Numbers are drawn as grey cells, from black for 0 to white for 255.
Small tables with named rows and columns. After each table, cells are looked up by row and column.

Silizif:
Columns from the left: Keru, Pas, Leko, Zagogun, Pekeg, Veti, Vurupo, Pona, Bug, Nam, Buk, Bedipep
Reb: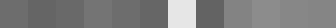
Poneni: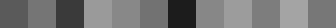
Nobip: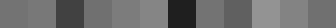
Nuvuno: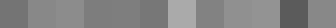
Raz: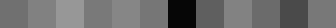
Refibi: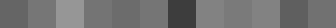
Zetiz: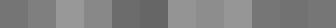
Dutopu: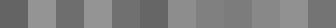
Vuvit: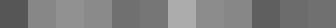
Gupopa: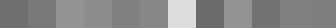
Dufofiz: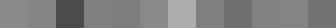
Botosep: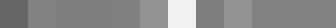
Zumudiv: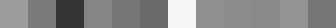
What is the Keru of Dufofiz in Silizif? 138
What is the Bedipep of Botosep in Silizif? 131
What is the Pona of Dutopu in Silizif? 128
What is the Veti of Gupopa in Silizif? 136
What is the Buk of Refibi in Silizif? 95
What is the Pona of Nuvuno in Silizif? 130
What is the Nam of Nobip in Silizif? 147
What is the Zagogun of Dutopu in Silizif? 148
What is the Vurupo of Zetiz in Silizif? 148
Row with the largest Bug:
Poneni

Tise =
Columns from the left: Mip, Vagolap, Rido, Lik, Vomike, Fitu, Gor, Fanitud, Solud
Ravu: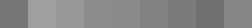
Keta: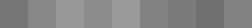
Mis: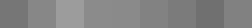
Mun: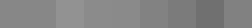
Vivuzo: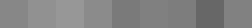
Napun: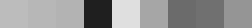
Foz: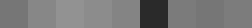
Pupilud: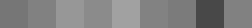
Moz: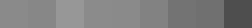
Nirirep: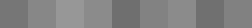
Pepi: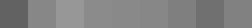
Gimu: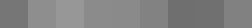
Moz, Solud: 78
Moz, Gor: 115
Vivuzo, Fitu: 128
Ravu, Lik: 139
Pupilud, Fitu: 130
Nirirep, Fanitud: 112
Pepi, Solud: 129
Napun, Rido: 179
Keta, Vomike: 153
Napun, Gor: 107
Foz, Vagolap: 135
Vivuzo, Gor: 125
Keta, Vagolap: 135
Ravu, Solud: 133
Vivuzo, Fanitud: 103
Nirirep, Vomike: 111
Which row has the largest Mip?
Napun

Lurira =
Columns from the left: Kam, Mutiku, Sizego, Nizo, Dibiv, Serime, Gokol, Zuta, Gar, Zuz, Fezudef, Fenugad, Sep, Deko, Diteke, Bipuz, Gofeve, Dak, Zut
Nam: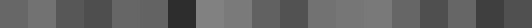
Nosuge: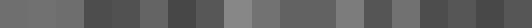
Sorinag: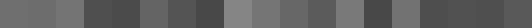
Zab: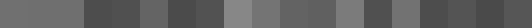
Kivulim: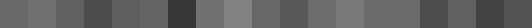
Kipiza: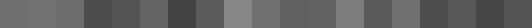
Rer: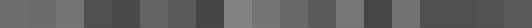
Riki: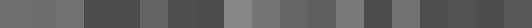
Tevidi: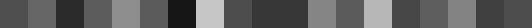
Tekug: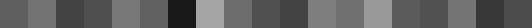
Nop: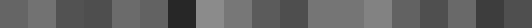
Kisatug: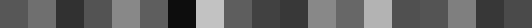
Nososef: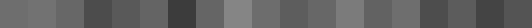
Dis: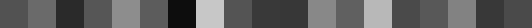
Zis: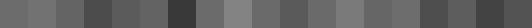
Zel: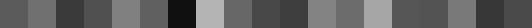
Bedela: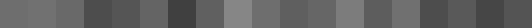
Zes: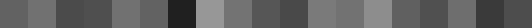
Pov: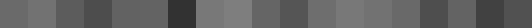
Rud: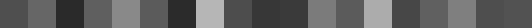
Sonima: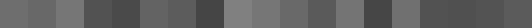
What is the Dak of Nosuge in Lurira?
72
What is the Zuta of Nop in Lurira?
139
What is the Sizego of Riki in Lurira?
114
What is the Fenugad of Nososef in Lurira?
103
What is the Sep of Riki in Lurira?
122
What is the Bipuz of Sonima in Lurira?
82
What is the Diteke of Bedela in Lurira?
112
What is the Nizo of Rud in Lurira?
95
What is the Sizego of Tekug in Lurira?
67
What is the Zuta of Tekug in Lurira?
165
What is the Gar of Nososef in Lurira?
133

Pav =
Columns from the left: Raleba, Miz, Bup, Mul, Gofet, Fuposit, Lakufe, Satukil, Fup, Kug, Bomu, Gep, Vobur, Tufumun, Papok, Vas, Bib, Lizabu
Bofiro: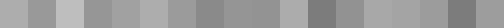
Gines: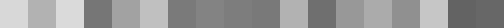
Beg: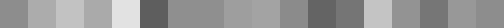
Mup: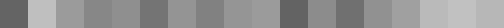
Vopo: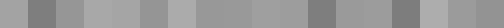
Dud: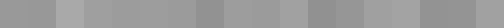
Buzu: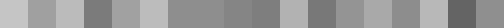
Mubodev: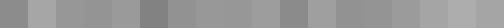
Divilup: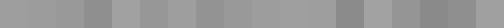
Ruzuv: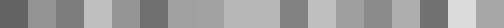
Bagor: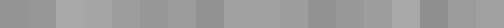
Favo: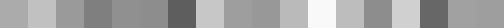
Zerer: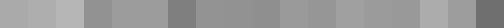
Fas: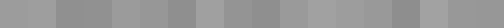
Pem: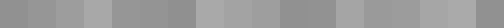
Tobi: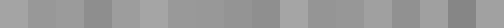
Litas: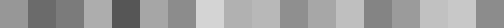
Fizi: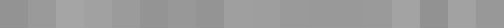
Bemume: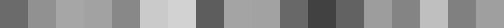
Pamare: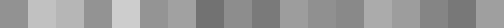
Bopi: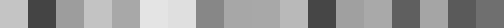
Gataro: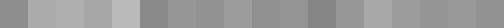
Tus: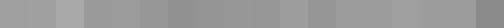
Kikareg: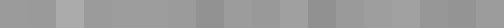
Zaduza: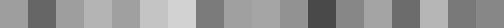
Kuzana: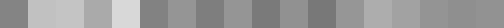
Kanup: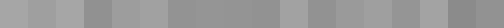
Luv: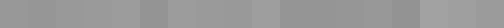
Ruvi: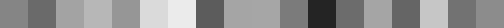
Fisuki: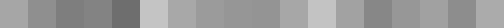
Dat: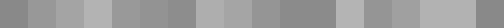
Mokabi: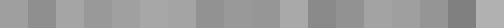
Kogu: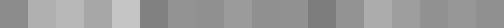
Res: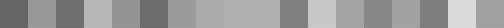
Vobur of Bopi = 160
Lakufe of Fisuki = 168
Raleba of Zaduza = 158
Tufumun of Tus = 156
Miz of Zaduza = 102
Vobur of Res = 163
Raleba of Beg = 141
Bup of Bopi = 157
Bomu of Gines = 178
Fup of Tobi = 148
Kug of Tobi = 143
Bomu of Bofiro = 172
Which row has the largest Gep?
Favo

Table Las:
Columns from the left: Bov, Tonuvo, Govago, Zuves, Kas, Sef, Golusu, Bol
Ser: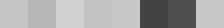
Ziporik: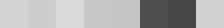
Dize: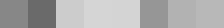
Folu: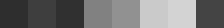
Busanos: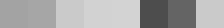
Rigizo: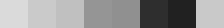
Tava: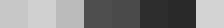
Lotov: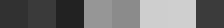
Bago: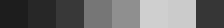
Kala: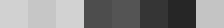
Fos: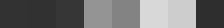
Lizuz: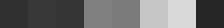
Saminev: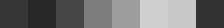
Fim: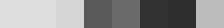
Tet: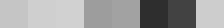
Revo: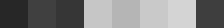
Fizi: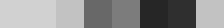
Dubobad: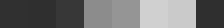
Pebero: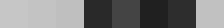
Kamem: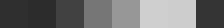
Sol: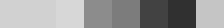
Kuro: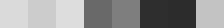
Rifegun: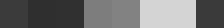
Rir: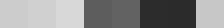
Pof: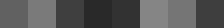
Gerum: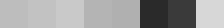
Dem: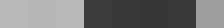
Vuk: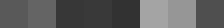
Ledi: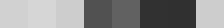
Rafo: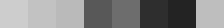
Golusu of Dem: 57
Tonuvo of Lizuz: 56
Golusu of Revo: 212
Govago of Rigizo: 192
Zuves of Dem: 60
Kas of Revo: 181
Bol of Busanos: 202
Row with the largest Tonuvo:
Fim

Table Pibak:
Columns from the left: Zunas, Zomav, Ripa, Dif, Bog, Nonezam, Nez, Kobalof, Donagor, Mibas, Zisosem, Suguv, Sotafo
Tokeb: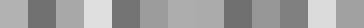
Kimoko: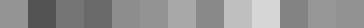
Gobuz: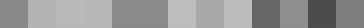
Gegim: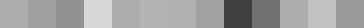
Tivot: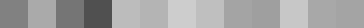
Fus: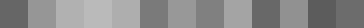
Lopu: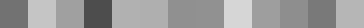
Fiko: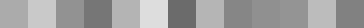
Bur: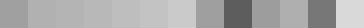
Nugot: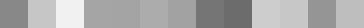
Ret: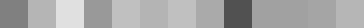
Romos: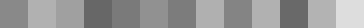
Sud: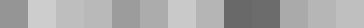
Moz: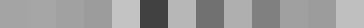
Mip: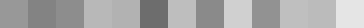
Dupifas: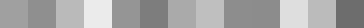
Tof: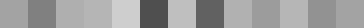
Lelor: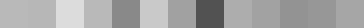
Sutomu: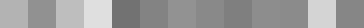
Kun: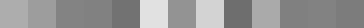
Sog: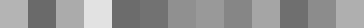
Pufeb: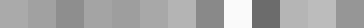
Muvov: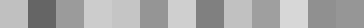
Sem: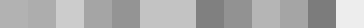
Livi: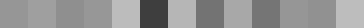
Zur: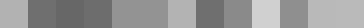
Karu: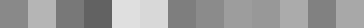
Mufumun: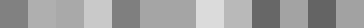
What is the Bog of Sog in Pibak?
108
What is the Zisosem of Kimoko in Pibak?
130
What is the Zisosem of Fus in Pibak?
145
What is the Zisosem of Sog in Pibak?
111
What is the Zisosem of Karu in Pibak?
171
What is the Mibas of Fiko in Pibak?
144
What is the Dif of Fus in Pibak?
186
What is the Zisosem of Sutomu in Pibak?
139
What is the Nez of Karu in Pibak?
126
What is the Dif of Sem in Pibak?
165
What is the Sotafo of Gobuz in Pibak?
126
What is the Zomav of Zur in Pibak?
111

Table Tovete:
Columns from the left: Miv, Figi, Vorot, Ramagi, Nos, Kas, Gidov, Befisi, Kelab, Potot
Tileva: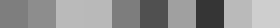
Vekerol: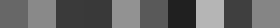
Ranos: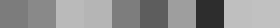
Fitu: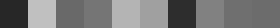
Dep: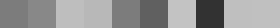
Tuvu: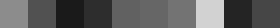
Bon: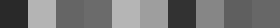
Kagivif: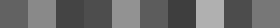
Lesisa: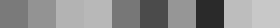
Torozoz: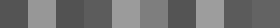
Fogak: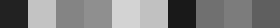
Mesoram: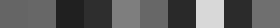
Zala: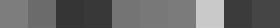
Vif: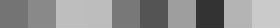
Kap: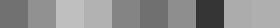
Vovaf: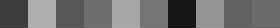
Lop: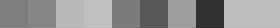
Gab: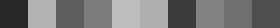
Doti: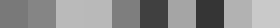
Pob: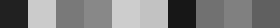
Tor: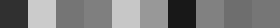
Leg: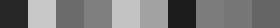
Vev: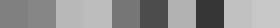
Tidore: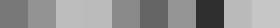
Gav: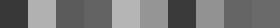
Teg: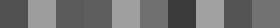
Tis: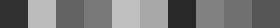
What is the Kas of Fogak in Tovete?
193
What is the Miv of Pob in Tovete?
33
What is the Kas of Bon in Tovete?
158
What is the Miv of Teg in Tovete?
80
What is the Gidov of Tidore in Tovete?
148
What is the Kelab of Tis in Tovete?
112

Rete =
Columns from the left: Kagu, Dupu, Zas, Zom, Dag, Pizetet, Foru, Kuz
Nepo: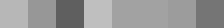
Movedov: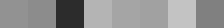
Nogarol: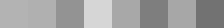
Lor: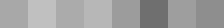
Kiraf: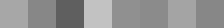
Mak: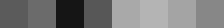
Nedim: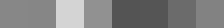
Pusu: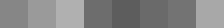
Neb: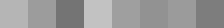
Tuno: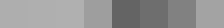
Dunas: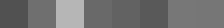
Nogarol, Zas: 147
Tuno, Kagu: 174
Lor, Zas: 171
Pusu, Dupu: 154
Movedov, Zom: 180
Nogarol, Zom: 214
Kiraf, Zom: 194

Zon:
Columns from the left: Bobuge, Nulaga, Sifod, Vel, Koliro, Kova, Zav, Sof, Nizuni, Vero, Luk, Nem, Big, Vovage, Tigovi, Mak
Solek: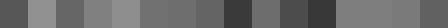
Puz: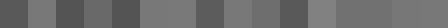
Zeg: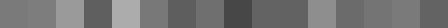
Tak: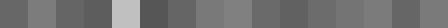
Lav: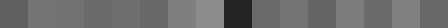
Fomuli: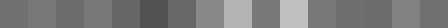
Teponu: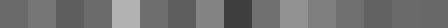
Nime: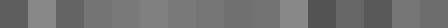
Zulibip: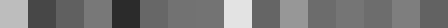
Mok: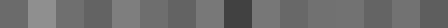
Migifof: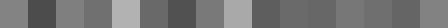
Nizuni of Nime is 112
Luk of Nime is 136
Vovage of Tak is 123
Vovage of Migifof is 111
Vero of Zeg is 99
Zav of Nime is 121
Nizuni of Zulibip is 227
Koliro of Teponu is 177
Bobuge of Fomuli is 113
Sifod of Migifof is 127
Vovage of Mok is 100
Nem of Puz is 129
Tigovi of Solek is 122
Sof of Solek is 100
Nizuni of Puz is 120
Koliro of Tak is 192
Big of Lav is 125
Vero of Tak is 106
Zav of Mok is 99

